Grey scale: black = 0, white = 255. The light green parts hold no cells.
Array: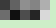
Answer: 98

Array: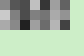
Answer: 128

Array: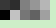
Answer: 45

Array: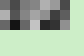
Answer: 84

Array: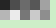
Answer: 77

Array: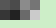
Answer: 75
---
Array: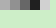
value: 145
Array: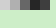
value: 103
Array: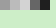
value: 157
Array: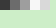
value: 158
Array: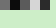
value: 91
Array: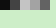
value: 99
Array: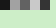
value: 98
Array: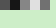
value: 113
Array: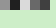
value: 105
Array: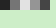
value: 117
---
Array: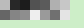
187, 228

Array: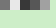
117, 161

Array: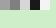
161, 244

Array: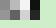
139, 37

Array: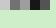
201, 83

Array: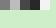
124, 243

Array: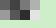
97, 228

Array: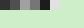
50, 225

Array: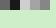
103, 134
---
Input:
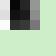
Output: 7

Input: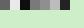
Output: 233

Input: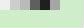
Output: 205

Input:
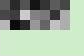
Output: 41

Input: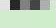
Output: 39

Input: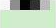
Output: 141
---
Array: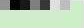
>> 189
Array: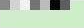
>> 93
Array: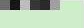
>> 160
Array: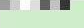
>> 54
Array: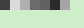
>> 165
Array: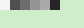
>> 37
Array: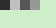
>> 151
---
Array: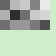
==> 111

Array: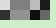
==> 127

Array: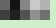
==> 134

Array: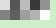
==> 188

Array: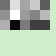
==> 155

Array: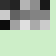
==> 120
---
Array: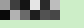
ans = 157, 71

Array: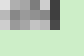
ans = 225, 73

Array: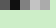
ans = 87, 171

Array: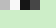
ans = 188, 70

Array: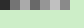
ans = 44, 138

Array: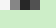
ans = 245, 81

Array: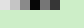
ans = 226, 54
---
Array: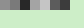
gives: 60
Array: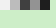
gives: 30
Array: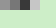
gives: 198
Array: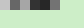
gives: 115
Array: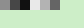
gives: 101
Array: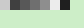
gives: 31
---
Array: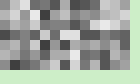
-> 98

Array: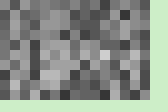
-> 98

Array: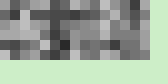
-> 138

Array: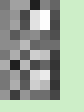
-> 149

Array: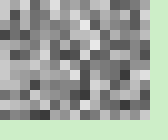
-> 122
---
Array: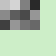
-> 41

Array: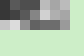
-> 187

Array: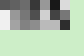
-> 219

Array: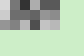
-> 89

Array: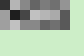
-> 148

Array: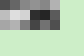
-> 178

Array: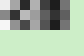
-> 116
